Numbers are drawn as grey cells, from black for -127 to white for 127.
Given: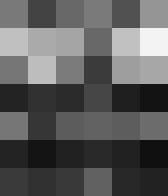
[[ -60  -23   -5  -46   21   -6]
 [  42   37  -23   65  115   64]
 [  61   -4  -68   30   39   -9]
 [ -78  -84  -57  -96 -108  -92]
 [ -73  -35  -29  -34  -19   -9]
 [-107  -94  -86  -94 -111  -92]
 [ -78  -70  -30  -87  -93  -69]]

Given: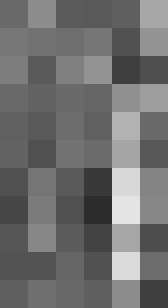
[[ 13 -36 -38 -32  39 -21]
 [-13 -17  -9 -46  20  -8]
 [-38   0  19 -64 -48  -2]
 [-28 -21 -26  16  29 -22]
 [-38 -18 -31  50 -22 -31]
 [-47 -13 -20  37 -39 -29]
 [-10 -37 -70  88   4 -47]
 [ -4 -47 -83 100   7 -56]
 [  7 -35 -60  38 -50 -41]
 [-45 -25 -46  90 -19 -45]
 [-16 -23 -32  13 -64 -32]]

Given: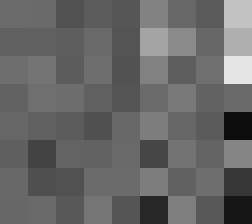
[[ -21  -46  -35  -41    2  -23  -37   66  -20]
 [ -30  -34  -22  -43   36   10  -24   47  -31]
 [ -11  -35  -17  -45    1  -33  -16  100  -17]
 [ -16  -18  -31  -43  -20   -6  -29  -22  -29]
 [ -31  -35  -47  -23   -2  -25  -36 -115  -25]
 [ -60  -28  -29  -22  -57  -12  -27    5  -32]
 [ -48  -46  -20  -20   -2  -30  -17  -73  -23]
 [ -21  -39  -10  -42  -88   -1  -39 -105  -24]]

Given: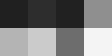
[[-82 -94  15 -95]
 [ 75 -18 116  52]]

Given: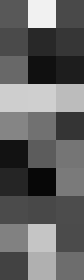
[[ 113  -54  -39]
 [ -87  -73  -53]
 [-111  -98  -23]
 [  79   60   78]
 [ -14  -75    5]
 [ -35  -10 -109]
 [-120   -5  -90]
 [ -55  -51  -52]
 [  69  -52    1]
 [  48  -18  -61]]

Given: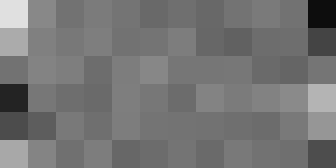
[[   8  -13   -4  -11  -22  -16  -23  -12   -5  -13 -114   96]
 [   0   -7   -1  -13  -11   -2  -24  -30  -18  -17  -59   43]
 [   3   -1  -18   -2    7   -9   -9   -8  -21  -26  -10  -13]
 [  -8  -17  -21   -1   -8  -19    3   -4    2   10   52  -92]
 [ -34   -6  -16   -2  -11  -12  -13  -16  -19   -6   22  -51]
 [   4  -15   -2  -24  -19  -11  -21   -6  -13  -16  -50   40]]
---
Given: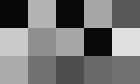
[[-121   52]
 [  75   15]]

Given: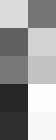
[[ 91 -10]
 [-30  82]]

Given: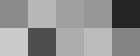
[[ 10  56]
 [ 75 -49]]

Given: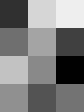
[[-79  86]
 [-16  36]]

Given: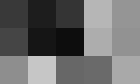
[[ -70  -98]
 [ -58 -106]]

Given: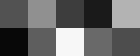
[[ -45   16]
 [-119  -33]]

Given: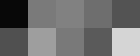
[[-119   -5]
 [ -47   30]]

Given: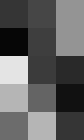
[[ -74  -57]
 [-121  -65]]

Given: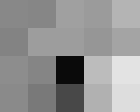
[[ 8  6]
 [ 3 29]]
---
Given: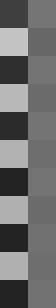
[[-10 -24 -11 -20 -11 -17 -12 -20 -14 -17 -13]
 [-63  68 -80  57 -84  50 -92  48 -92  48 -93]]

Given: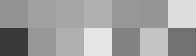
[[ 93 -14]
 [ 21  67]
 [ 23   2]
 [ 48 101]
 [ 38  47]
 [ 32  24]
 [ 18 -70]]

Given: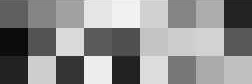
[[ -92  -39   63]
 [  45   82   42]
 [   4   77   -8]
 [  81   67   92]
 [ 112  -48  -94]
 [ 101  -36  110]
 [  33   90  -75]
 [   5  -44   78]
 [ -32 -114  -93]]

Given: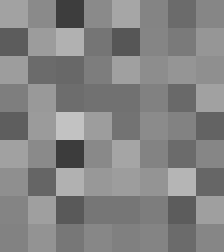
[[  6  22  15  33 -28   6 -25  31   6]
 [-20  -5  21 -22   2 -20  53 -35 -20]
 [  4   5  13   1  11   3  20  -2   4]
 [ 38 -41  32 -14 -12  37  29  -9   0]
 [ 10 -10  -2 -14  29   9  24  -9   7]
 [-66  49 -23 -18  66 -67  49 -38  -8]
 [ 10  28 -20  25  27  10 -26  31  19]
 [ 34 -35  29  -1 -33  33  15   4   2]]

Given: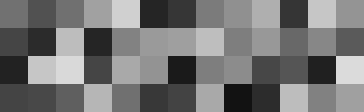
[[  20  -37   91   32]
 [  70    7  -95    1]
 [ -74  -23  -42   61]
 [  47   24  -56  -83]
 [  16   -1   12 -109]
 [  -4   62   -1   41]
 [ -73   31 -101  -60]
 [ -90   26   19  -71]
 [  80    2   41  -15]
 [  33  -90  -58   54]
 [ -15   61   89  -32]
 [ -46  -84   70  -55]
 [ -14  -58  -93  -59]]

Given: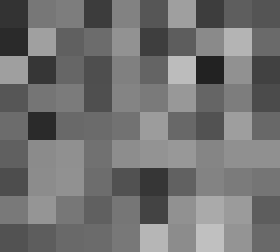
[[-43 -21 -62 -52 -23  16 -10 -34 -22]
 [-33  52  17  -2  30  16  -4  27  20]
 [-66  10 -93 -26 -45   5   3  42  64]
 [ 31 -34  60  24 -23  24 -30  17  12]
 [-41 -65 -27  -5  28  19 -73 -60  54]
 [  2  18   0   4 -13  13 -46  -9  -7]
 [-67 -19 -49 -48 -20 -14 -18 -31 -20]
 [ -2 -31 -25  -4 -22  16  17  -8 -22]
 [ -8  32 -73 -10 -85  11  12  21 -34]
 [-76 -85  31 -41 -19 -31 -50  -6 -45]]
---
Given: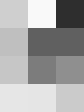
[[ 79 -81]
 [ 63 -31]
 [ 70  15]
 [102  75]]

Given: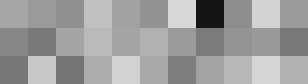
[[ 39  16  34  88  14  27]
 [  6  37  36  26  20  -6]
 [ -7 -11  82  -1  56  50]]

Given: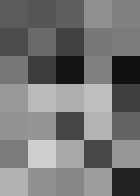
[[ -36  -32    1]
 [ -51  -61   -4]
 [  -8 -107 -111]
 [  24   47  -63]
 [  19  -58  -28]
 [  -4   40   23]
 [  50    7  -93]]

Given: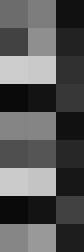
[[ -19 -110]
 [ -61  -93]
 [  76  -79]
 [-117  -72]
 [   4 -110]
 [ -48  -88]
 [  75 -104]
 [-117  -62]
 [   6  -98]]

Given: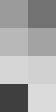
[[ 27]
 [ 56]
 [ 86]
 [-64]]

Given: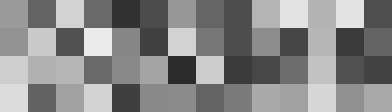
[[ 26  82 -78  23 -50  99  99]
 [ 18 -46   6  82 -50 -57 -69]
 [ 78  54   9 -84 -68 -18 -46]
 [ 92  33 -64  11  -4  33  17]]
